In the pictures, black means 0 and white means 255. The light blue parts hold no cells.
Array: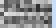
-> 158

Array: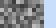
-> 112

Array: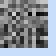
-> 21

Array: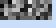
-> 58

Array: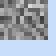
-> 179

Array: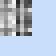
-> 122

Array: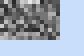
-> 175

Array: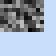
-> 121
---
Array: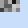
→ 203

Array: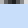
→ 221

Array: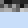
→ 201

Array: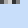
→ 208

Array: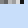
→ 218

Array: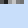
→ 196

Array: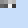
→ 242

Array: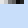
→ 229

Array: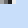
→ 236

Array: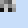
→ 218
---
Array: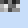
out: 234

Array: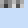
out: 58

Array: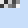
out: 216

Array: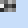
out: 57

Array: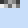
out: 195

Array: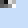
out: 111
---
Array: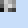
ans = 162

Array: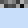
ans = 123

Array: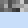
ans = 184

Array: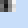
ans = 216

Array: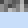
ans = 102

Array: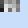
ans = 140
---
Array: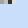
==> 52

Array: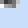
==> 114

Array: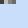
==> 132

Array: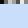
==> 232

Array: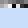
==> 96

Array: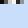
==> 40

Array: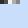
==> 174

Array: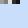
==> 47

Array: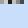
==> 133
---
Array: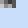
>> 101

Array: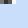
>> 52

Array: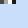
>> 169

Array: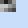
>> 28

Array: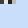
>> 231

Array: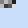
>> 190
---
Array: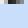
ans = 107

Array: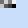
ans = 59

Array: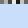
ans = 196

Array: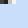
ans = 194

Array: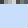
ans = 122

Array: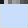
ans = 90
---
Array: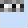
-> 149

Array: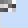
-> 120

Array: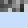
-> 84

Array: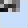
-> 82

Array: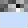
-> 126

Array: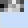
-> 93

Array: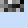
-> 164

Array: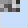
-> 149

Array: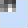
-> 140
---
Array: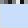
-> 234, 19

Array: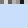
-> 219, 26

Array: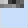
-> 204, 36

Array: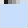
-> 229, 26

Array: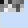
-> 240, 18

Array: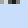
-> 221, 26
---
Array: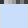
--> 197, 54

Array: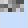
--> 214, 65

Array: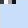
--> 250, 20

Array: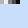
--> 240, 10

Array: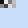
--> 234, 17

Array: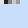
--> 227, 33

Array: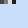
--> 222, 31

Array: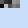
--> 191, 8

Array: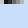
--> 199, 18

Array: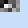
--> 243, 10
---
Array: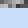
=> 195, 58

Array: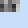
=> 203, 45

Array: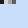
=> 212, 27

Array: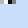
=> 249, 17

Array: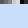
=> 218, 7

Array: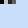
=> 194, 1

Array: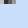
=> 195, 51

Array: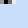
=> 237, 3

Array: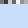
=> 245, 60

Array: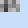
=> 199, 60
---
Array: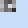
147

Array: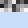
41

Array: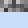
128

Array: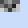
98

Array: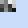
210

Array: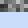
89

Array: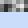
89

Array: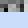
195

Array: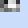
51

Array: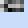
88
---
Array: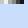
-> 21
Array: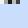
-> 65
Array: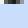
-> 153
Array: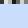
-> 126
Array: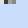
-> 136
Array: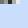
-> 235
